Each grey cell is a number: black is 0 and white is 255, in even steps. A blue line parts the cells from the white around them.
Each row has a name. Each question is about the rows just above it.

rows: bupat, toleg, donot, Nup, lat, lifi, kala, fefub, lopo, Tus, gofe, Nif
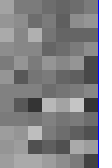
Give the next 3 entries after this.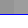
[80 95 80]
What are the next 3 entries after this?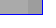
[141 123  66]

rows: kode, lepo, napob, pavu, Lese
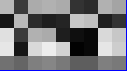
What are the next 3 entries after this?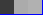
[171  51  43]
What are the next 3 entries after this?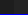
[199 191  30]

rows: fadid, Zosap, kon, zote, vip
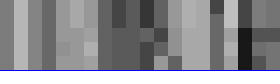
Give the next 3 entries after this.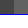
[145 168 168]
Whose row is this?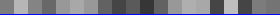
fadid
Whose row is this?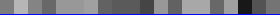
vip

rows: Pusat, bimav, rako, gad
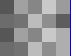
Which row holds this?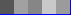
Pusat
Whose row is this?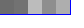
gad
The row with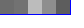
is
bimav

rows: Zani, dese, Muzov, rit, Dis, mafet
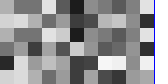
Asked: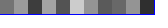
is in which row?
rit
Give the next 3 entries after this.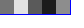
[122  90 128]
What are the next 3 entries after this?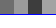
[ 75  55 155]
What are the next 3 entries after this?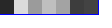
[246 240 141]

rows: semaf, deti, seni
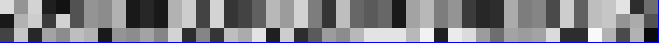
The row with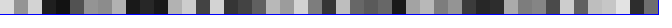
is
semaf
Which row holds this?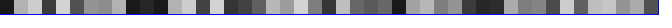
deti

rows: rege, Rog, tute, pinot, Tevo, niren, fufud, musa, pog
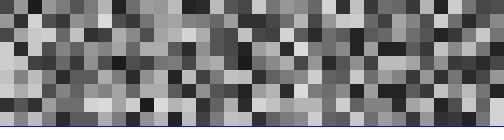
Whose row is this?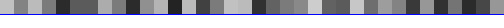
niren
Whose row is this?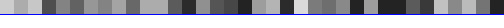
fufud
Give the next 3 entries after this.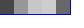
[ 65 164 131]

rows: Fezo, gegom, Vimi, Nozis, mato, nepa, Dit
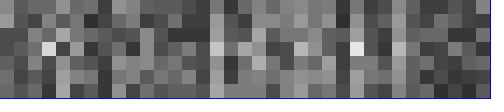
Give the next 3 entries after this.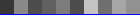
[ 68  76 182]
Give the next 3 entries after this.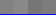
[ 55 118  62]
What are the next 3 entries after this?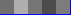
[104 159  62]
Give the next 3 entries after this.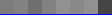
[159 118 111]
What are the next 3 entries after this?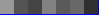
[68 48 90]
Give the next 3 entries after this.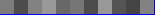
[ 90 104  48]

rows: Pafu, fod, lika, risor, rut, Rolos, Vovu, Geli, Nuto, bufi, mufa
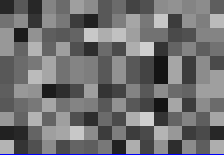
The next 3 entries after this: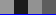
[ 88 100 200]
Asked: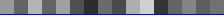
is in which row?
risor
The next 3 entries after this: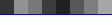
[120 200  60]
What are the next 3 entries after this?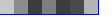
[152  60  74]
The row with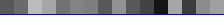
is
Rolos
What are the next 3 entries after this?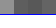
[200 174 193]

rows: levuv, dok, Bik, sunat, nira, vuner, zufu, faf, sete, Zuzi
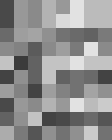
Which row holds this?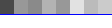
faf
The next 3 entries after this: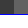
[195 195 226]
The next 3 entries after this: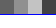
[ 73  91 106]

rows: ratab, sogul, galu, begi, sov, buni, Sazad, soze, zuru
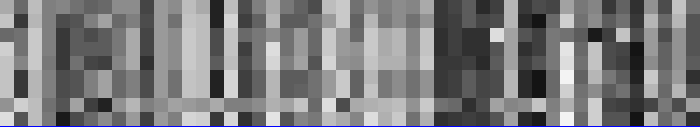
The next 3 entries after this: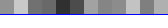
[120 207  69]
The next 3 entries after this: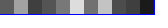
[140  98 146]

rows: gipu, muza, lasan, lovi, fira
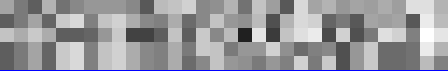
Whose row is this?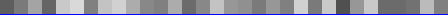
fira
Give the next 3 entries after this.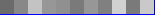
[ 80 151 201]
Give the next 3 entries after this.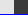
[195 223 235]
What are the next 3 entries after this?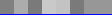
[209 144 107]

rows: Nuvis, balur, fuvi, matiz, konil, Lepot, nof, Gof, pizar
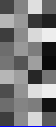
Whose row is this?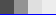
nof
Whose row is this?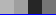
Lepot

